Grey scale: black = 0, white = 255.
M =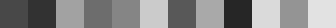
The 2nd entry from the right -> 148
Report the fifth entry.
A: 133
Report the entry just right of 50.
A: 162

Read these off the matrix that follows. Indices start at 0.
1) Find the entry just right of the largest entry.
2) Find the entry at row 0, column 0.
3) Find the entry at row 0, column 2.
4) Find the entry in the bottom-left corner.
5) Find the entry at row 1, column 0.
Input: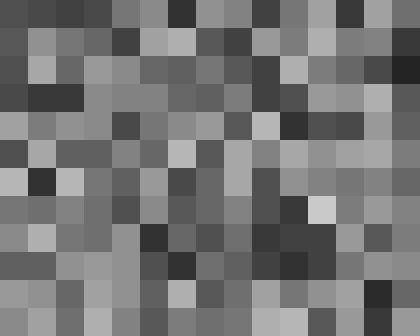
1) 124
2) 80
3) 65
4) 138
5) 88

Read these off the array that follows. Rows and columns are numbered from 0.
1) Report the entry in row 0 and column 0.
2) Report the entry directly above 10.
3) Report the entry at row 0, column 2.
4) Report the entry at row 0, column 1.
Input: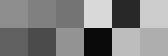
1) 141
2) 217
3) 116
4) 128

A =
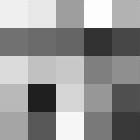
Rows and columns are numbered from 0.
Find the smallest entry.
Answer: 31
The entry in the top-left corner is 239
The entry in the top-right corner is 178
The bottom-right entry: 57
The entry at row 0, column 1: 231
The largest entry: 253
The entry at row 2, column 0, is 219

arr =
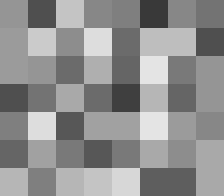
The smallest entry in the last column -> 79
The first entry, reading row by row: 149
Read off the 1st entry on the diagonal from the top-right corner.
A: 115
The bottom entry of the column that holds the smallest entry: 94
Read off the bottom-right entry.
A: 169
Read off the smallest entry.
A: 57
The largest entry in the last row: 215
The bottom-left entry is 182
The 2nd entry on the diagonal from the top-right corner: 190
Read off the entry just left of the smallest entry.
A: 127
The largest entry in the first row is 196
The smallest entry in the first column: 79
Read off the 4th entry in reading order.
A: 135

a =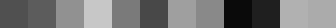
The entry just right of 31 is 177
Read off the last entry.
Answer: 171
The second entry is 92
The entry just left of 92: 80

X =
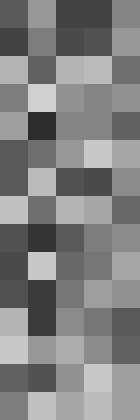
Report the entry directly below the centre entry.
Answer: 89
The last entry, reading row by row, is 158
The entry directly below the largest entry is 44
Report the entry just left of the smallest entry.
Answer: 158
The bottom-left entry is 125
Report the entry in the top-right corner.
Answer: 132
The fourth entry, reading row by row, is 67
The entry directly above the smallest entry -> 208
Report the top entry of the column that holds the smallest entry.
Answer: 151
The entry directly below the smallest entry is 111
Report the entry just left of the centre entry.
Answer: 111
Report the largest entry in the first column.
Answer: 200
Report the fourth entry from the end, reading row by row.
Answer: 193
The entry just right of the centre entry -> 166
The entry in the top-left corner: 89
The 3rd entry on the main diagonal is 180
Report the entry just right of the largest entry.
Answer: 145
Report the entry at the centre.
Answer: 180
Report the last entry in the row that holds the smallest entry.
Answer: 97
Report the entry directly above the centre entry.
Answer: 81
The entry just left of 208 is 125
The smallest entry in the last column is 89
